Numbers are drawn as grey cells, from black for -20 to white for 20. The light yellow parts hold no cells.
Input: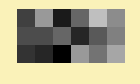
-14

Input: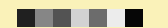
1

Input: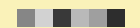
13

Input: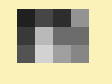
13

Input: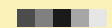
0

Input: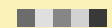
15

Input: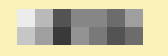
5

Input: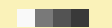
-1

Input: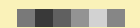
-11
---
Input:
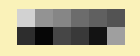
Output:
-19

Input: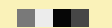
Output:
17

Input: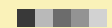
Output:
9

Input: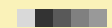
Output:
-12

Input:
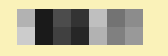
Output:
-16

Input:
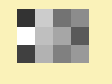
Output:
8
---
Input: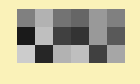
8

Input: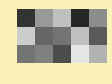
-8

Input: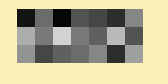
-5

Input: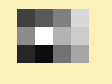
-2

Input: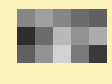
13

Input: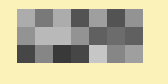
-11

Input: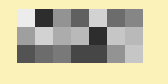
-1
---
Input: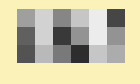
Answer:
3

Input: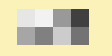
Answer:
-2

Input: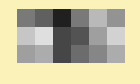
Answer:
13

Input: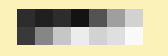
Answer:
19

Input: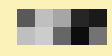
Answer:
-2

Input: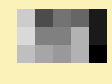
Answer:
-16

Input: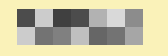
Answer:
6

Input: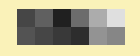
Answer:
1

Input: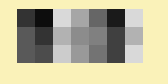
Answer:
8
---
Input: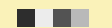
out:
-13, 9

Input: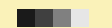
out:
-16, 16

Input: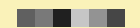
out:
-5, -9

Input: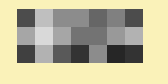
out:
-8, -12

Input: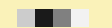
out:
12, 18

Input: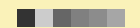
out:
-12, 6

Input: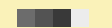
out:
-3, 17

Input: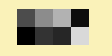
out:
-8, 14

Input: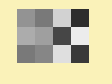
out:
3, -11
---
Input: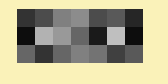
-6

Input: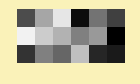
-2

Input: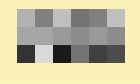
0

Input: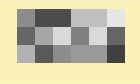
10

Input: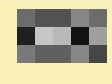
1

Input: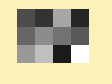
6

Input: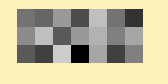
-2

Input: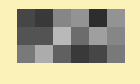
-13
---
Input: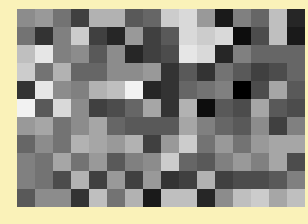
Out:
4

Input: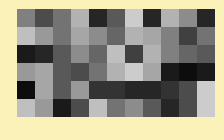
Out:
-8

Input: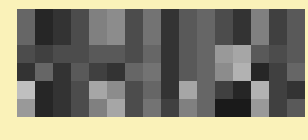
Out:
-14

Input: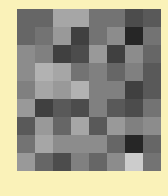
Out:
-4

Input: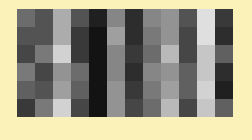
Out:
-7
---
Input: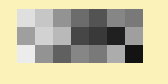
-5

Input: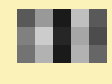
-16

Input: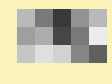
13

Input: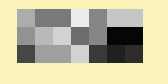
5

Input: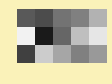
6

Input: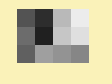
3
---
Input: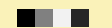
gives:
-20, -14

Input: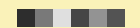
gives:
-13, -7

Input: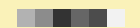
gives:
8, 18

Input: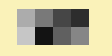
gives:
7, 1

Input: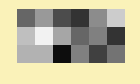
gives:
-4, -2

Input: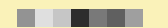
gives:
3, 5

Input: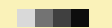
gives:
14, -18
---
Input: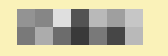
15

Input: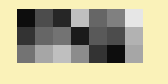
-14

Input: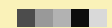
8

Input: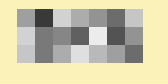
13

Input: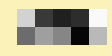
-15

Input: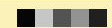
-7

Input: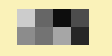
-18
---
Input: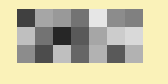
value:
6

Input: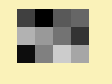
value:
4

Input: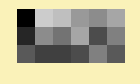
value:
6

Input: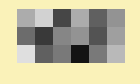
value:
3

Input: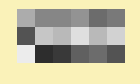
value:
15

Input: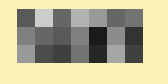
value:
-16
